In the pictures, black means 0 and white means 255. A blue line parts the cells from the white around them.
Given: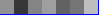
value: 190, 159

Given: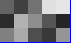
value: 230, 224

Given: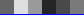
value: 223, 154

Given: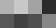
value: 200, 178

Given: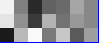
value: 249, 242

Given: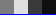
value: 223, 124

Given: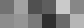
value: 202, 182

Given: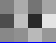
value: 228, 192
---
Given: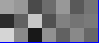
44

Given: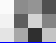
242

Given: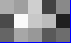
74

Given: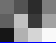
96

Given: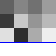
57

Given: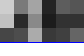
193

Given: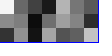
139

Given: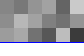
141
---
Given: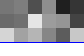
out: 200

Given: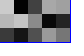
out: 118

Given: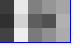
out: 171

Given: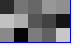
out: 199

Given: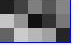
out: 37

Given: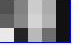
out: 17

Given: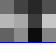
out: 133
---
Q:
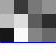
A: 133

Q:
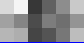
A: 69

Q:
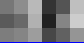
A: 157

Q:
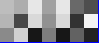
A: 23

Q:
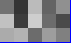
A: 108

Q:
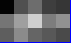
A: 101

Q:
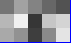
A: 62
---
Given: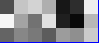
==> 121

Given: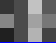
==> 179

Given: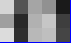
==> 184

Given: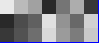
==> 110

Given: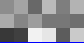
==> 242

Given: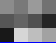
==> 190

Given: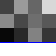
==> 130
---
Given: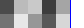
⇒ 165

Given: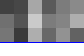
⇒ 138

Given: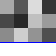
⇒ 53

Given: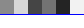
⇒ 242

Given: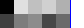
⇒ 176

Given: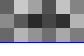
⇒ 132

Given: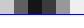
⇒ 239
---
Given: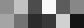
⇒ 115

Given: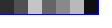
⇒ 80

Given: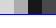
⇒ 172

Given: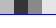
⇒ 53

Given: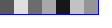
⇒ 223

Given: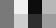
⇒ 205

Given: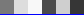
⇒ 221

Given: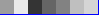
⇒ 234
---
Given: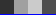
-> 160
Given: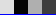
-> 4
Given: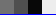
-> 79
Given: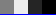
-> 236
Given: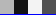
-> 19
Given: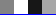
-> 255
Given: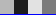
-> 29
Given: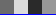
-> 219
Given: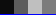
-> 92
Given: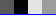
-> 2
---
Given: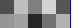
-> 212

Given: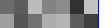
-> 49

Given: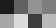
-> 146

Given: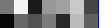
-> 201

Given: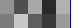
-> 42

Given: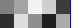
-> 207

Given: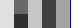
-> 64
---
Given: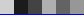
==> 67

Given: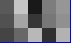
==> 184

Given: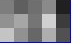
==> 103

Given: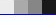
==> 134

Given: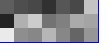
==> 135

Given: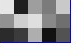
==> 174

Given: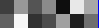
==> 49

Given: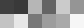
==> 120

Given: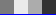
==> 172
